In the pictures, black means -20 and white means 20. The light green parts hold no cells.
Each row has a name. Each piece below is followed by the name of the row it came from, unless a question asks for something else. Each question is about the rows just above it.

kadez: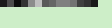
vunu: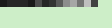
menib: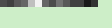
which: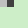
vunu
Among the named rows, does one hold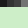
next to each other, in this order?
no
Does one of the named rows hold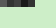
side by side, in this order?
no
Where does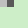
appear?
kadez
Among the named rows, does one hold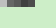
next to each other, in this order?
no
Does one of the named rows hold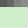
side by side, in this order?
no

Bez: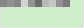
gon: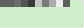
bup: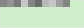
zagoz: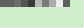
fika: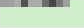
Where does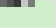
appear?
gon
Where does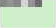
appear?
Bez
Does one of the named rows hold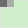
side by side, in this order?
no

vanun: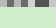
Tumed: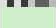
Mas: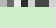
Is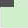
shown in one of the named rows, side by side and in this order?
yes
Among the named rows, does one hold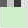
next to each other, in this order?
no
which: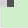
vanun
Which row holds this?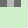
vanun
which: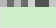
vanun

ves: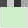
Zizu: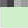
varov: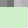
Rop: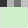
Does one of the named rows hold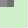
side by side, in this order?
yes
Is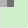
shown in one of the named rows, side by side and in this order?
yes
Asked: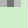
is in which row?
Rop
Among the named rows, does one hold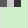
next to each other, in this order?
no
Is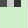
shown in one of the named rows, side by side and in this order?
yes

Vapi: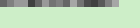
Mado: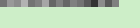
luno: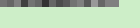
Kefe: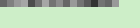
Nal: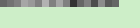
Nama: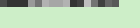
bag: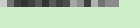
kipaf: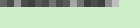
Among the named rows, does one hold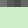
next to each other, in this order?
no
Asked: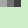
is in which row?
kipaf
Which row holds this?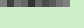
luno
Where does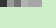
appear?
Nama

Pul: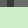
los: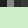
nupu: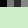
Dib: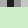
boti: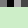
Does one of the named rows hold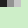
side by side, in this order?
yes
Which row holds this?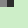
los
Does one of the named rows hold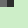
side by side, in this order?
no
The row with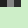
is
los
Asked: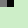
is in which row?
boti
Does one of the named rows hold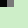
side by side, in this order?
yes
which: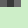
Pul

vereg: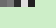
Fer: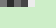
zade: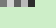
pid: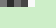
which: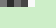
pid
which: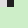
vereg

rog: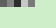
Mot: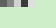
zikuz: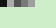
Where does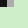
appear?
zikuz
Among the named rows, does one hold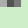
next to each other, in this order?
yes

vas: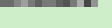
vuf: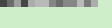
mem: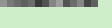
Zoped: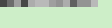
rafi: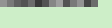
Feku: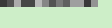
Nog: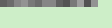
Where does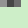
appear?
rafi
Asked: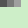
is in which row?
Nog
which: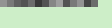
rafi

